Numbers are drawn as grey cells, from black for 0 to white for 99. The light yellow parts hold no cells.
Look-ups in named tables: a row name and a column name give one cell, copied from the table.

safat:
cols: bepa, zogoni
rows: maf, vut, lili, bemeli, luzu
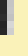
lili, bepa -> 18
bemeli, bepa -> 14
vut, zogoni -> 77
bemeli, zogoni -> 83
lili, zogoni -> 75
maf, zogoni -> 76
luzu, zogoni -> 80
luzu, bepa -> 15
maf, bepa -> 16
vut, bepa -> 16

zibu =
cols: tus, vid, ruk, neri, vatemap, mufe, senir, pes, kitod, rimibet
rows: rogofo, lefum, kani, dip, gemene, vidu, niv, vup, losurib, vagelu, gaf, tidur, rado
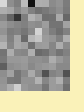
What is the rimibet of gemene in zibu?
50
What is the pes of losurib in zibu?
67
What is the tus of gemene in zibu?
57
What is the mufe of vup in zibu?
41
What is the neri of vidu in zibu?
41
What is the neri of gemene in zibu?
46
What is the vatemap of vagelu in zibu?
53
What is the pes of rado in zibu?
60
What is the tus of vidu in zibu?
63
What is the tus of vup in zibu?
45
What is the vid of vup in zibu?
67
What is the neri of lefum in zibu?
60
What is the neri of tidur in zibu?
57
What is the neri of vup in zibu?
52
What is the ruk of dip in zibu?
52
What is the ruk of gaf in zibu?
46
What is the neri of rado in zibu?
59

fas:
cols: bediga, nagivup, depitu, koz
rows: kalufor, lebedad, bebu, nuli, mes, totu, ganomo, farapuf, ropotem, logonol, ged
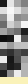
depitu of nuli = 69
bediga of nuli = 42
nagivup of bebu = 92
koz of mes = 12
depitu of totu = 93
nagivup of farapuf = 19
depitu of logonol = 15
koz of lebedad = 71
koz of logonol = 70
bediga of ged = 12
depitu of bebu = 54
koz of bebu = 58
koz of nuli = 95
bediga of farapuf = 25
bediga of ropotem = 91

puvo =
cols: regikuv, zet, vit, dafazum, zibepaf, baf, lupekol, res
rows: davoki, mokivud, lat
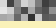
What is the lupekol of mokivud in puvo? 31
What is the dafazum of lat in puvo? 69
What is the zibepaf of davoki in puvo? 74
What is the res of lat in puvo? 38
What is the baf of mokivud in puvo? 39
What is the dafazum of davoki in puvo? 82
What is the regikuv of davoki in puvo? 84
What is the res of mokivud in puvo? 56
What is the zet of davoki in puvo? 26
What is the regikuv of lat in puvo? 65
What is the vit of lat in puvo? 40
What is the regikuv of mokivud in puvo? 89
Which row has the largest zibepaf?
davoki

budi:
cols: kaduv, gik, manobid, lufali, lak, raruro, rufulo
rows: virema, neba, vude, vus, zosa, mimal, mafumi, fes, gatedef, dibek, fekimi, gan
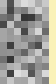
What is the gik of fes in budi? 57
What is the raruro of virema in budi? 67
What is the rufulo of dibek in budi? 51
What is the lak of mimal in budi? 57
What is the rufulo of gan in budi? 51
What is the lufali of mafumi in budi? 65
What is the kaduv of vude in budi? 45
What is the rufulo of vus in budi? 54
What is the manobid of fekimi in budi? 86
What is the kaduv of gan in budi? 61
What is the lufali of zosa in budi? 28
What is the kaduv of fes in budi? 56
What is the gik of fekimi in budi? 25
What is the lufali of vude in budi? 21
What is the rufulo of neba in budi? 67
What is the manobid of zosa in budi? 76
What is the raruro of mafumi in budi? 30
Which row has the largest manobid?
fekimi

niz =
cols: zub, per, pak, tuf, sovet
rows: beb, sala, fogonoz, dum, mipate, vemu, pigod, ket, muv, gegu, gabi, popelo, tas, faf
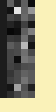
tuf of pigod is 72
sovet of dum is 9
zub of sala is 11
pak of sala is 89
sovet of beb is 5
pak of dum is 9
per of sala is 7
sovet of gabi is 35
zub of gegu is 11
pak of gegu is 22
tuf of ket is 43
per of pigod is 36
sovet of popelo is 35
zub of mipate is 11
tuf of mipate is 37
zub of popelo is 11
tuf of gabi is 38
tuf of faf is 36
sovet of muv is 41
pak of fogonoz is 23

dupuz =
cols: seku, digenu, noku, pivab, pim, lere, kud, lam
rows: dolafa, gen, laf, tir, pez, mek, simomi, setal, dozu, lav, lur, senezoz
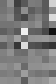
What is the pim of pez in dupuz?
38
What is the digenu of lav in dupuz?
52
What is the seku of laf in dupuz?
49
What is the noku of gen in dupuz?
32
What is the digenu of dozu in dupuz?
49
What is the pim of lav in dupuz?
56
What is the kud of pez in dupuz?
28
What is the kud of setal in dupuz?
51
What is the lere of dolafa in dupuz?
47
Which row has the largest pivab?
pez

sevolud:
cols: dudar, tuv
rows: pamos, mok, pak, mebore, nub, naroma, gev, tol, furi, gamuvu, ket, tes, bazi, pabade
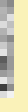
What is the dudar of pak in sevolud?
68
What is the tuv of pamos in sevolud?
53
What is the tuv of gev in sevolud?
66
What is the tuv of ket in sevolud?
65
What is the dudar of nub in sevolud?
69
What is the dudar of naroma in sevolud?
62
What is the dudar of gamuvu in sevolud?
43
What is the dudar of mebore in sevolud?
85
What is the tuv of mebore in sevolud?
74
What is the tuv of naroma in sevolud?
53
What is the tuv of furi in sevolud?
59
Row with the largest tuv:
pabade

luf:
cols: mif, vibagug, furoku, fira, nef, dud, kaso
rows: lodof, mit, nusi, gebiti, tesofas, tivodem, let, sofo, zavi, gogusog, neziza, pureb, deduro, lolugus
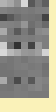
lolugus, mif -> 47
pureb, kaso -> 50
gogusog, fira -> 49
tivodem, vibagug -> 48
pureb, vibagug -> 44
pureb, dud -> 52
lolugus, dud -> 47
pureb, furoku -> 29
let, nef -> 26
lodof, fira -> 84
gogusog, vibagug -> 46
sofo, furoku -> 66
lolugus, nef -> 47
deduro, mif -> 46
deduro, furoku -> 48
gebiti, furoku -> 49
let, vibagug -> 42
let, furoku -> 19
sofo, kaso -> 82
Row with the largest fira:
lodof

